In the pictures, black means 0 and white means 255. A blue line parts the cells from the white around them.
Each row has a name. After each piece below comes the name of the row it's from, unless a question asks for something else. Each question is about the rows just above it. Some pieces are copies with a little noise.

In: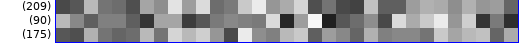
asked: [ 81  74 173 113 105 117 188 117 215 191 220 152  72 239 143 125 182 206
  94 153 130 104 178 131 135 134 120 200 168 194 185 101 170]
(175)
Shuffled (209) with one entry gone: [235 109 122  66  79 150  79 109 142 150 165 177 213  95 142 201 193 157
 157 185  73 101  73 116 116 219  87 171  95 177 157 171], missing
[227]

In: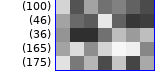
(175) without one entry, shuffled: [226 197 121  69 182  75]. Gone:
[169]
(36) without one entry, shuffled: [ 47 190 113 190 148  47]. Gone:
[155]
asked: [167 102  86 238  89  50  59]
(46)
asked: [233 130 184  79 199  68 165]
(175)
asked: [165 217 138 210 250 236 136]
(165)
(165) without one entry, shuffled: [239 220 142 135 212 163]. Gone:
[247]

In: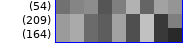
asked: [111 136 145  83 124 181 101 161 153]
(54)
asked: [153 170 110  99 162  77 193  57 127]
(209)
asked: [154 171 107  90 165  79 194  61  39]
(164)

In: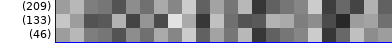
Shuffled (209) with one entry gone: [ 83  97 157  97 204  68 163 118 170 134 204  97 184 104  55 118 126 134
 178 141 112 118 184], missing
[62]
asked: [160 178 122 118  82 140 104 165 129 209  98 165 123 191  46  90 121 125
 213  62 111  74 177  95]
(209)
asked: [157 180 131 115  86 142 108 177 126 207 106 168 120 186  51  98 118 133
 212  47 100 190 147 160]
(46)
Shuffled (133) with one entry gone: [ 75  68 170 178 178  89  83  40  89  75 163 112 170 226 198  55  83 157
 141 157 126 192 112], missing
[149]
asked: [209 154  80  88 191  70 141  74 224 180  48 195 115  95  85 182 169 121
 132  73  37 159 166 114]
(133)

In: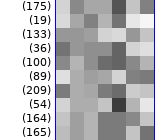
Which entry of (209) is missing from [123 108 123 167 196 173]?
[204]
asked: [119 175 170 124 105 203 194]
(209)
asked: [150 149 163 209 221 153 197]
(133)
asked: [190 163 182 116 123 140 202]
(164)
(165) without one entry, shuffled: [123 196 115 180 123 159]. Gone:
[188]
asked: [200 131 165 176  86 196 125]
(175)

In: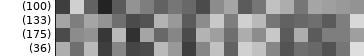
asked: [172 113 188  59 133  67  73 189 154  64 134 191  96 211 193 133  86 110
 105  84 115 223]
(36)
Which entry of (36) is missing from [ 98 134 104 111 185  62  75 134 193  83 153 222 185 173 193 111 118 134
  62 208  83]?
[69]

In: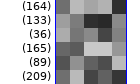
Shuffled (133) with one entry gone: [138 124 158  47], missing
[41]
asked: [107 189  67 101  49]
(209)
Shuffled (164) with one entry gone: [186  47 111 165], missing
[178]

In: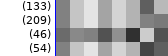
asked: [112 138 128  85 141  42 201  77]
(46)
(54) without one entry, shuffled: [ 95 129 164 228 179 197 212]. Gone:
[68]
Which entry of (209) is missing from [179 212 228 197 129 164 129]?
[121]
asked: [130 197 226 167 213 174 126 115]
(209)

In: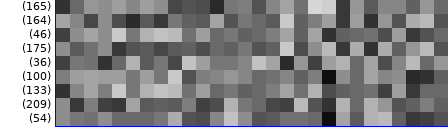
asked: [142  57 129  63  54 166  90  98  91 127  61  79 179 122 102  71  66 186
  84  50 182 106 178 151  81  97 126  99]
(209)
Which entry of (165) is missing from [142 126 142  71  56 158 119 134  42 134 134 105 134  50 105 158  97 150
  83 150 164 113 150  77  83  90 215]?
[207]

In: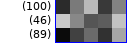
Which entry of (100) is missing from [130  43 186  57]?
[122]
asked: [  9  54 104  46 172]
(89)
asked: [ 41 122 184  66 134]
(100)
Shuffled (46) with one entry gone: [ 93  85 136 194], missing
[201]
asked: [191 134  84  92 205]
(46)
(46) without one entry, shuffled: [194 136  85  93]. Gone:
[201]

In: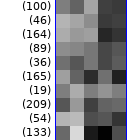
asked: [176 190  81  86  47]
(54)
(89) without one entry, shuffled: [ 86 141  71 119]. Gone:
[134]
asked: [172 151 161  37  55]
(164)
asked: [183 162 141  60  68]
(46)
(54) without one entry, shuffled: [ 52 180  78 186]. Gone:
[86]
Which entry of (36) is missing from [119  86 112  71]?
[92]
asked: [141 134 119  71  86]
(89)

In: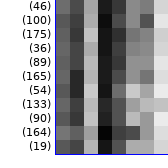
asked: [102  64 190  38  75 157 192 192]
(133)
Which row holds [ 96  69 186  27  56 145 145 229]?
(89)
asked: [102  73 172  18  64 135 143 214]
(36)
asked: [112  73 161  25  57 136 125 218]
(46)

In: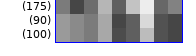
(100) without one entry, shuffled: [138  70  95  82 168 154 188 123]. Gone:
[76]
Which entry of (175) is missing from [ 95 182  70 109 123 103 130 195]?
[237]

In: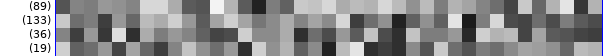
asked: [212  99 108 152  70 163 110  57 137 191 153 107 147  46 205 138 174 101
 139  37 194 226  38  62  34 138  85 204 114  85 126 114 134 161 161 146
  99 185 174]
(19)
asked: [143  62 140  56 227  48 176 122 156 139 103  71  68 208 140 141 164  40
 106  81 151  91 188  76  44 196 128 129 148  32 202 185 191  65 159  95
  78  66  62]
(36)
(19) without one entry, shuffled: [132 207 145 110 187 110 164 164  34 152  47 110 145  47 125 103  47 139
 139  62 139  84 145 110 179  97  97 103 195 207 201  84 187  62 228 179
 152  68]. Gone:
[158]
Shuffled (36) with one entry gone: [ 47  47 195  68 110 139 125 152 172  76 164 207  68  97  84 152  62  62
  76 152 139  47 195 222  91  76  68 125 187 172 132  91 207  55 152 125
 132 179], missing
[40]
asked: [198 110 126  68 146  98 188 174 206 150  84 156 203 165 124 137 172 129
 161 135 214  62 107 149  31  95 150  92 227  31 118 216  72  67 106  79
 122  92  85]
(133)
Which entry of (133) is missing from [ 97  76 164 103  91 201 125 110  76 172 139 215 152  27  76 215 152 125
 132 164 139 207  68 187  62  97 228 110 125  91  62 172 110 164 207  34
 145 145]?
[118]

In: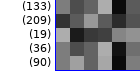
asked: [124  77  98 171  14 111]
(36)
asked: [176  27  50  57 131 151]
(19)
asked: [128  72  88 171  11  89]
(133)
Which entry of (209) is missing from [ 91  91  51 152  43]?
[83]
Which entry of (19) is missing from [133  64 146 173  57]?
[27]
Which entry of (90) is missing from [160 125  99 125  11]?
[167]

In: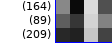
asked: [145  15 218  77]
(164)
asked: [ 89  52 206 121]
(89)
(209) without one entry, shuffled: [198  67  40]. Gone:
[33]
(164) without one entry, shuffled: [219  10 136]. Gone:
[80]
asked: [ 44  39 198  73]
(209)

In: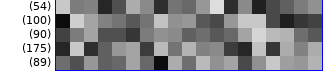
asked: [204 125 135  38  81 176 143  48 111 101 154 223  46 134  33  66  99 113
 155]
(54)
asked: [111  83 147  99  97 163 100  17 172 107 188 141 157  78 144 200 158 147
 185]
(89)
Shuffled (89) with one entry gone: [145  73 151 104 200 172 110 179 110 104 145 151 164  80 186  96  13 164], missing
[158]
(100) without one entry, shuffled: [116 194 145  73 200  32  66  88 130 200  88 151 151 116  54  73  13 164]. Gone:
[206]

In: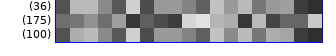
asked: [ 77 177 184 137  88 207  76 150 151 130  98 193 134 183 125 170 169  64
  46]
(100)
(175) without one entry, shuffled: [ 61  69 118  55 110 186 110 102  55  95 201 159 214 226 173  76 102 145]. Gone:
[180]
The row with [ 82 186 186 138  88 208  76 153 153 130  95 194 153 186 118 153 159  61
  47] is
(36)
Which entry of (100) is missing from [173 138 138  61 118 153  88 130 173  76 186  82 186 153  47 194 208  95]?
[165]
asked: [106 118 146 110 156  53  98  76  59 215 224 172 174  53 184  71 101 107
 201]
(175)

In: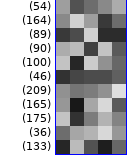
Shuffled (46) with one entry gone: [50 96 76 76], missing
[70]
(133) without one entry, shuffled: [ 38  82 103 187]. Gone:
[30]
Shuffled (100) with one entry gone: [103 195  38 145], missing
[203]
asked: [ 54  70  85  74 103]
(46)
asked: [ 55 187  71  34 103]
(133)

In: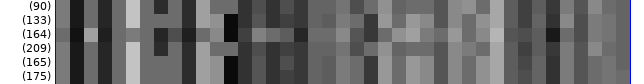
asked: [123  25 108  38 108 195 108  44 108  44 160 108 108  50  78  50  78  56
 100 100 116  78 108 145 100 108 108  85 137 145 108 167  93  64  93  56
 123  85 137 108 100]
(90)
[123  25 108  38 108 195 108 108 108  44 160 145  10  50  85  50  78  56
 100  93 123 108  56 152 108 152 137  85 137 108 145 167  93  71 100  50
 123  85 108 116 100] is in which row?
(165)
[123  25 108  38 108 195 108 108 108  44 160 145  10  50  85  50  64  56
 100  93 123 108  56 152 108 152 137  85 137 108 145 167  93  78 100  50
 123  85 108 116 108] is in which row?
(175)
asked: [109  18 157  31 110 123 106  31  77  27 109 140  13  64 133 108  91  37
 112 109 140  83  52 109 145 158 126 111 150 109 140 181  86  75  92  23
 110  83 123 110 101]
(164)

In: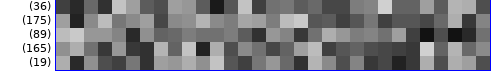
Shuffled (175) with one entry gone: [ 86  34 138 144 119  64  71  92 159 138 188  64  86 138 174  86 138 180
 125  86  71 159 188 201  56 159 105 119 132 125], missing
[166]
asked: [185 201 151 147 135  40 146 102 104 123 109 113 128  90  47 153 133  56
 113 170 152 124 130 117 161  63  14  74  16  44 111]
(89)

